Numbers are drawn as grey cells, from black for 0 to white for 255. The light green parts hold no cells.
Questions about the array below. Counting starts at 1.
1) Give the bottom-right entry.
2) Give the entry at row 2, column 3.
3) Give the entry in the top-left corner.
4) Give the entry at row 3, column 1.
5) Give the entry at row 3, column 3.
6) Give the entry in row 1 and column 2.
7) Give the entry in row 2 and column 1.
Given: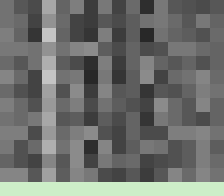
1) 114
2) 67
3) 114
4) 126
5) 53
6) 87
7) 114

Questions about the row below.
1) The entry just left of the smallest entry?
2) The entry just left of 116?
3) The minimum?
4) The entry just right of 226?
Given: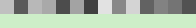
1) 163
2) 130
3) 64
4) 136

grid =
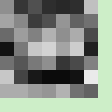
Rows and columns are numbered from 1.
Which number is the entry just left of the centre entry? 199
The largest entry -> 234
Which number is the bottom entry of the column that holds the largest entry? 98
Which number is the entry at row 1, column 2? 54
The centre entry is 211
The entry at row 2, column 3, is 60
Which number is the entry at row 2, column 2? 136
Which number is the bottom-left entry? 172
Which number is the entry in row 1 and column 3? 80
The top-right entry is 192
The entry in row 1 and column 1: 143
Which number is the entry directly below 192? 113
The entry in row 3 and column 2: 157
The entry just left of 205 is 164
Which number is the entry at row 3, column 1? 106

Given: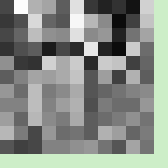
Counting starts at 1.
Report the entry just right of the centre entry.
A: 85
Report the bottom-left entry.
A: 85
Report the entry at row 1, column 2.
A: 253
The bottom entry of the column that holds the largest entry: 64
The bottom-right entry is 115
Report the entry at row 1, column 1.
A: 71
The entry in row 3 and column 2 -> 101
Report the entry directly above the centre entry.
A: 203
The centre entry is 195
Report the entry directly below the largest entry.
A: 79
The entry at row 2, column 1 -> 56
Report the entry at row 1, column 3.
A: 177
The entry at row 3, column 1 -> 71
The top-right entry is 209
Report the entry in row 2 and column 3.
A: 217

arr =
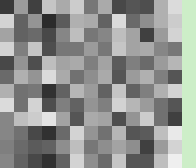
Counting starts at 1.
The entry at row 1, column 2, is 155
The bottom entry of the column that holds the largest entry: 239
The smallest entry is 43
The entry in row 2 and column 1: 211
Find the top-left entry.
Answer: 57
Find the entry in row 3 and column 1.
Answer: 163
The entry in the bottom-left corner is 134
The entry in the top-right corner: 219
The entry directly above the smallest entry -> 197
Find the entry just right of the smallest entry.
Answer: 91
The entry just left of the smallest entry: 148
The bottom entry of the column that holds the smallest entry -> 49
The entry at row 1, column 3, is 64
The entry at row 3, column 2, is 98
